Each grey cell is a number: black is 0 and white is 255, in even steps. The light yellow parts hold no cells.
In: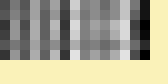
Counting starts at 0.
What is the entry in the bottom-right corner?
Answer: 0
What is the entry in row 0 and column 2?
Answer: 86
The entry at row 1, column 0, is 86
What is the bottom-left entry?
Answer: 52
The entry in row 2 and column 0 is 52
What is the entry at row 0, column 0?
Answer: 75
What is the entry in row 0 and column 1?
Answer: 119
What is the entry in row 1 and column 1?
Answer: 128
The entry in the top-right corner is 20
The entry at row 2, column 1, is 149
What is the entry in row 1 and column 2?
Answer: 96

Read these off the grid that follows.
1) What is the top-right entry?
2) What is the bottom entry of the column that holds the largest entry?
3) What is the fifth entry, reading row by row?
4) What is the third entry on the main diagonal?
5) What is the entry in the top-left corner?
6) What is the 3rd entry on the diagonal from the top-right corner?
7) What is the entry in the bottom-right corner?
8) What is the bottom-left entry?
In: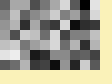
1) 227
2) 109
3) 119
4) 46
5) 98
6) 13
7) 89
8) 89
